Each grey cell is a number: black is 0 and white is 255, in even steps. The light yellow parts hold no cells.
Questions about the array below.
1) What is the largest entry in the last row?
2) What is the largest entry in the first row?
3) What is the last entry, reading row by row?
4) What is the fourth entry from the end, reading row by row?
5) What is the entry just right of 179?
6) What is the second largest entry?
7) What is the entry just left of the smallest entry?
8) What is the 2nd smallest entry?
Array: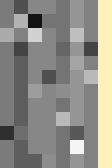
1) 149
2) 149
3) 129
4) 141
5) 19
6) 210
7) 179
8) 47
